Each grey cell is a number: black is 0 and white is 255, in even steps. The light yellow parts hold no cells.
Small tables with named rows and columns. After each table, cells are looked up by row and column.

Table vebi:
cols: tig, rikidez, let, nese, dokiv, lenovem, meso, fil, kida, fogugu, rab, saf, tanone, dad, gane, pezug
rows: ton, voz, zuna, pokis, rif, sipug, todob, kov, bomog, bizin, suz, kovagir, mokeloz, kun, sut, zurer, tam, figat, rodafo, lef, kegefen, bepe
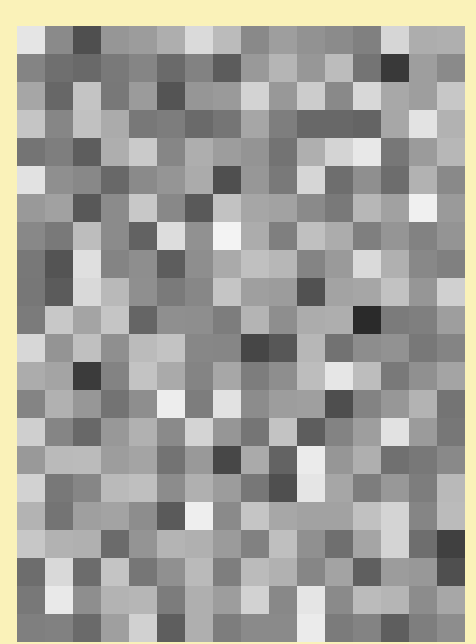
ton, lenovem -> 174
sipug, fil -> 79
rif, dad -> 119
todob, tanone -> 183
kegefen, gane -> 140
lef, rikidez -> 217
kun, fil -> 226
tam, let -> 134
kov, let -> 189
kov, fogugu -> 127
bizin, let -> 217
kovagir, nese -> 143
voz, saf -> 188

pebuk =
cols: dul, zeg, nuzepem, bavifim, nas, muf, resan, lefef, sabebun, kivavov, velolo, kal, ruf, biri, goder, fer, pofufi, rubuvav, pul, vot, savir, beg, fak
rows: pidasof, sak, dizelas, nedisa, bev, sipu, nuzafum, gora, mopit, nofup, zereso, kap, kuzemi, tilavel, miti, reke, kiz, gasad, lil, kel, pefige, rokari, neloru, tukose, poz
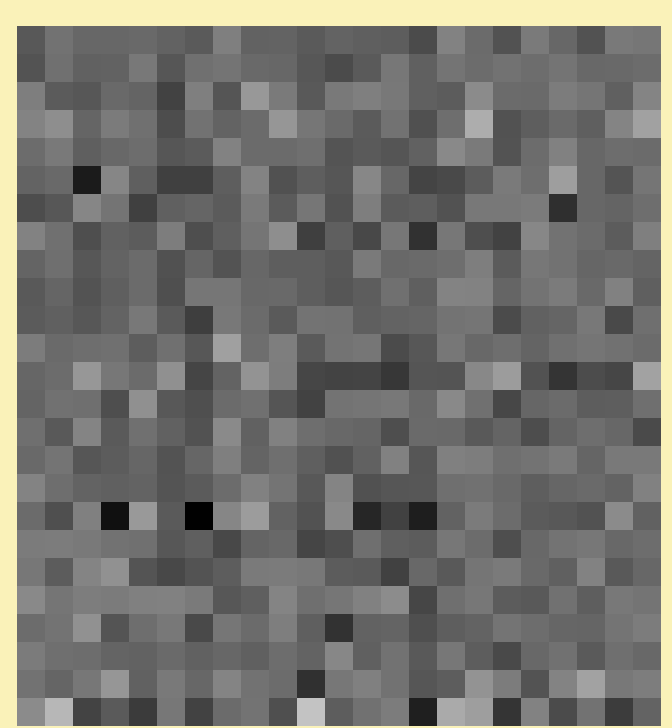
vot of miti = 100
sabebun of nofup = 104
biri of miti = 78
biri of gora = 119
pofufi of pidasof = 107
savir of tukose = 162

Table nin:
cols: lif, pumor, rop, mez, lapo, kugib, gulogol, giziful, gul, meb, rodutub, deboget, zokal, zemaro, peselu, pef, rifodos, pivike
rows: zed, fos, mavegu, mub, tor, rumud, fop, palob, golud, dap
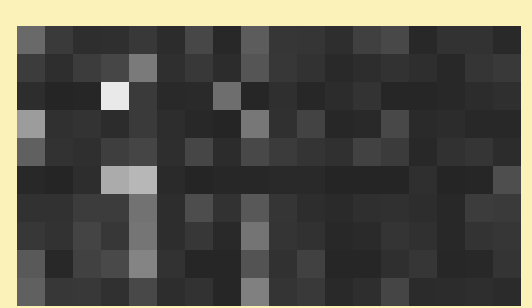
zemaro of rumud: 37
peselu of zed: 40
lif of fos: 60
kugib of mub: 45
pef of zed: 50
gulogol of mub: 40
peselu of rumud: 47

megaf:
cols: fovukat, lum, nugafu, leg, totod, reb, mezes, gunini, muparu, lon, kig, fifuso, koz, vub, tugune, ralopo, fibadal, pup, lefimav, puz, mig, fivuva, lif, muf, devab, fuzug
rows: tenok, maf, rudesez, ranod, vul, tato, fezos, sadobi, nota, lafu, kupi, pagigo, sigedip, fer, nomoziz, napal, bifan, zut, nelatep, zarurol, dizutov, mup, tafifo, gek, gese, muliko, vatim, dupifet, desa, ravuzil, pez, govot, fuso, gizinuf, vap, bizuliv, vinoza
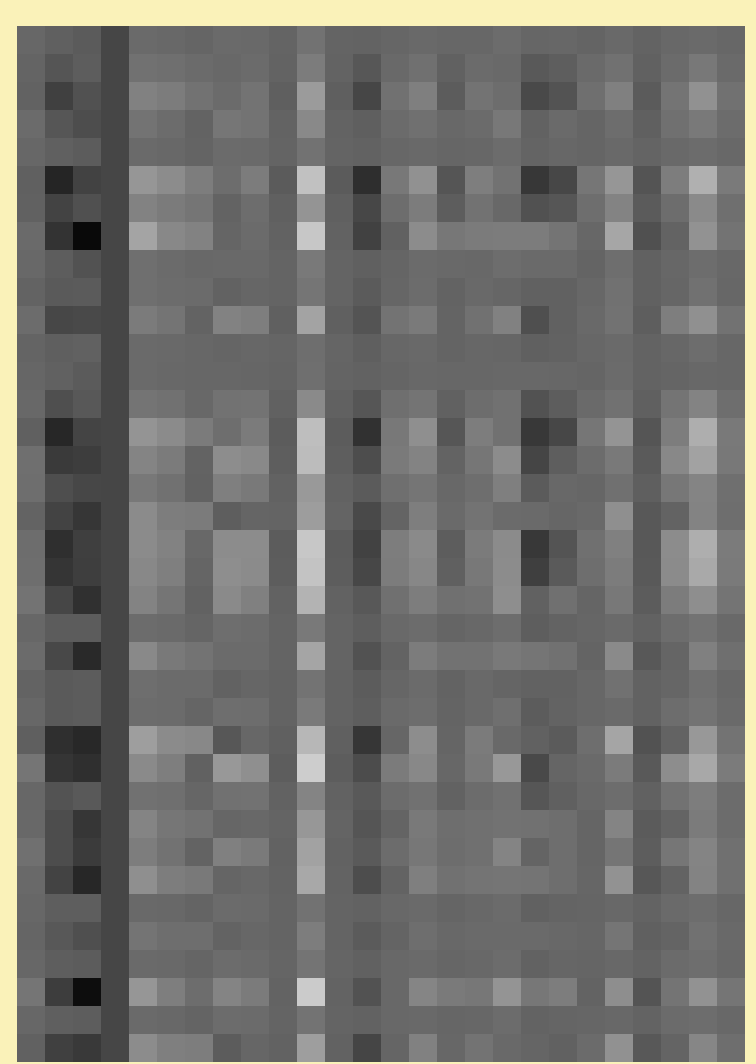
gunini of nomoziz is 110
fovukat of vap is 117
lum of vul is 96
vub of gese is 106
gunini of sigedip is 103
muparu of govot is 106
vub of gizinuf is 104
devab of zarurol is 169
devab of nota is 109

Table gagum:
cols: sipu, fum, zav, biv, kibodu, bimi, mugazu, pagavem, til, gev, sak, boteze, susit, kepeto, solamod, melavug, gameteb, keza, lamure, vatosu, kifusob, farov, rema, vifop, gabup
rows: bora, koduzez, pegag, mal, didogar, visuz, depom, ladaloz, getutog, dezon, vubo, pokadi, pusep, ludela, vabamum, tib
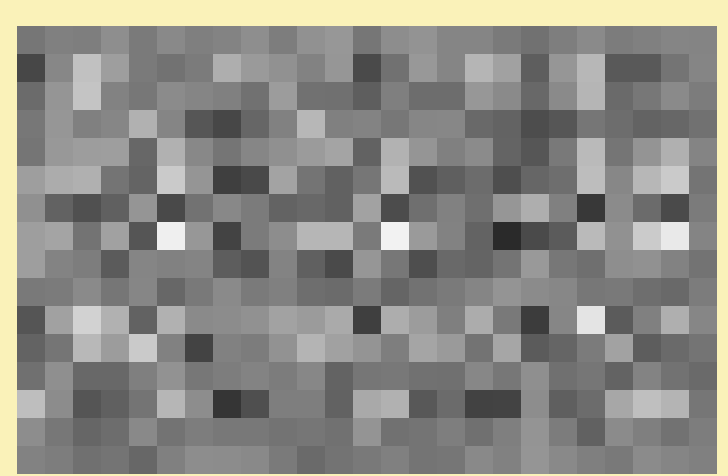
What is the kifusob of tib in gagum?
127
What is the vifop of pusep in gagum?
114
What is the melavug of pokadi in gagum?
154
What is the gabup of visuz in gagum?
116
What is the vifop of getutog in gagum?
130
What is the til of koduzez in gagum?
154
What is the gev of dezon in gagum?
128
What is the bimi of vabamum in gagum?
115
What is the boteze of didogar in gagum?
164
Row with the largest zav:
vubo

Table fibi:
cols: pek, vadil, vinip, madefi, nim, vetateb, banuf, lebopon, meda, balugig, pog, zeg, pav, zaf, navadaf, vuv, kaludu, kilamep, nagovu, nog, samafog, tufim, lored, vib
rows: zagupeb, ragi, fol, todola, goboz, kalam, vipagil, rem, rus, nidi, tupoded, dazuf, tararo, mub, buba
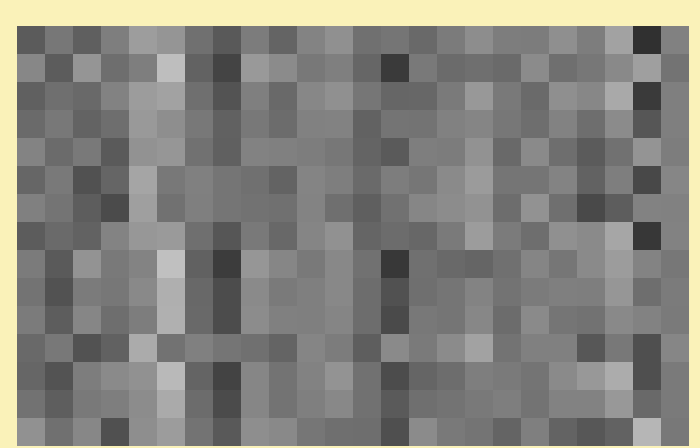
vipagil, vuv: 140
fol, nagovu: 106
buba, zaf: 79
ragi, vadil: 92
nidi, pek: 115
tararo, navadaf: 101
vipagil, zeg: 111
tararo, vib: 122
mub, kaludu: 121
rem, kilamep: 123
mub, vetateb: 170
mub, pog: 127
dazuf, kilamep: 115
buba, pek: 145
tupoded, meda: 140
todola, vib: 127
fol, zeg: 144
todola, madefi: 110
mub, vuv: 115

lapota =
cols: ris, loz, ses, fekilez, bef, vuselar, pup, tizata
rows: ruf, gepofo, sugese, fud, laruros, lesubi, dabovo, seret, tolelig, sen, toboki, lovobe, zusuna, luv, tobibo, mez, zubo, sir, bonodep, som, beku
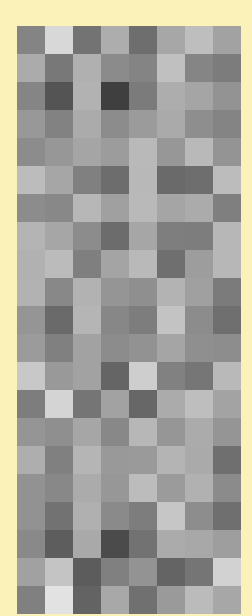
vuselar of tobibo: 150
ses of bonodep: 169
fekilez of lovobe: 140
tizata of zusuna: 185
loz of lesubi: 166
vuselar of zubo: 155
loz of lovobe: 128
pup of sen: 160
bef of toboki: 125
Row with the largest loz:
beku

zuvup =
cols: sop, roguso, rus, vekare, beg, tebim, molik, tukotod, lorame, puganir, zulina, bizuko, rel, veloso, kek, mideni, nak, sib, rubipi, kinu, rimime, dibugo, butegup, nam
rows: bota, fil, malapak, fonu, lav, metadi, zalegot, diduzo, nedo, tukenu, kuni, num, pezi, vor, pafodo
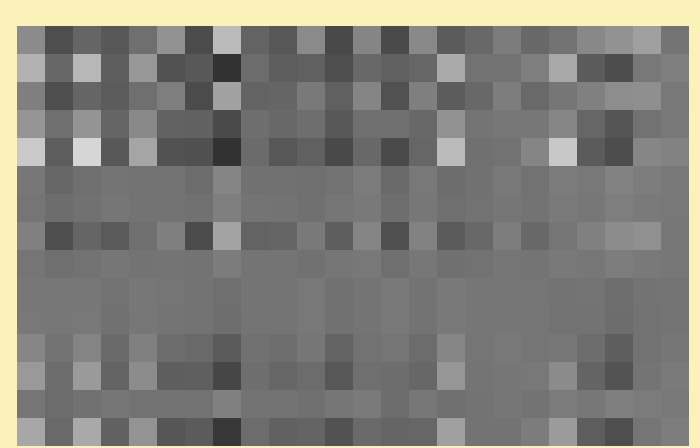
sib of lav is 114
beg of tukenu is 119
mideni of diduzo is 91
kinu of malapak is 118
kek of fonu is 104
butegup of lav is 134
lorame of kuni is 116
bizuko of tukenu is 113
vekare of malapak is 92
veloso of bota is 74
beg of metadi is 114
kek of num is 108
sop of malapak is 127
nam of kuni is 116
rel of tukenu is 116
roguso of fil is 103
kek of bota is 137
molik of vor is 114
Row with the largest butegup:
bota

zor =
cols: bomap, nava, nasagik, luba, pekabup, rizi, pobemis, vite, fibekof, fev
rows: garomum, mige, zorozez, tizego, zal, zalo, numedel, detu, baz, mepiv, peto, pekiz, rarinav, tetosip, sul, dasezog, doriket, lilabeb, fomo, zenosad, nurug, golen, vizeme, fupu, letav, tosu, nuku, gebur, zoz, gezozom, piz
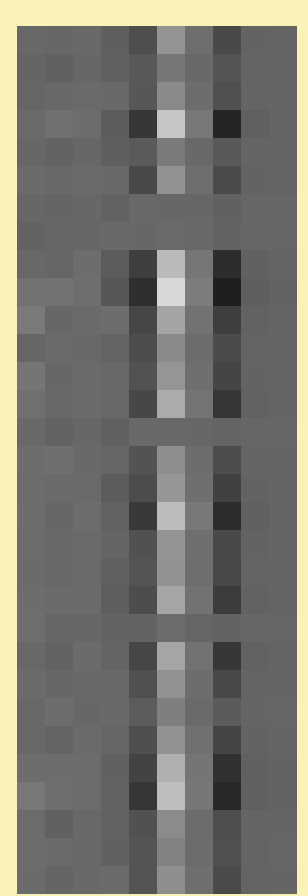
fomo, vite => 73
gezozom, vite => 80
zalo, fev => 100
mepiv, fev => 99
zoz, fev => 101
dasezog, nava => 111
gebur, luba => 99
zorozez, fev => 101
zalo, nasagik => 106
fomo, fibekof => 99
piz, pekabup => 84
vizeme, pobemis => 114
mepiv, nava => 114
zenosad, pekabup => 84
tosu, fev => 101
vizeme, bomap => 104
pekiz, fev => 101
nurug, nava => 107
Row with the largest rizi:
mepiv

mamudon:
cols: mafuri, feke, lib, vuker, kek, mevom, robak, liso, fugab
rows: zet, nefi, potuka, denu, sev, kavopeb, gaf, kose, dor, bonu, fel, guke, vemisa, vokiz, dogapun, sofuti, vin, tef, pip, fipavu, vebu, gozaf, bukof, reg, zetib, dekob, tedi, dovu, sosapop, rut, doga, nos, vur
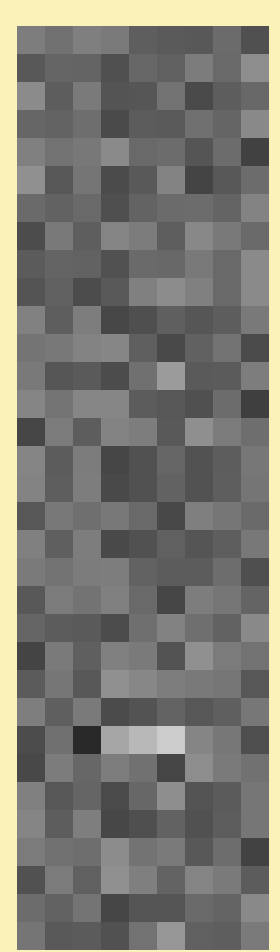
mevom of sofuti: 102
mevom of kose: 94
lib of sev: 120
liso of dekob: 119
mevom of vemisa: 155
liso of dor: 105
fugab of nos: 137
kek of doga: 127
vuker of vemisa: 76
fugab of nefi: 141

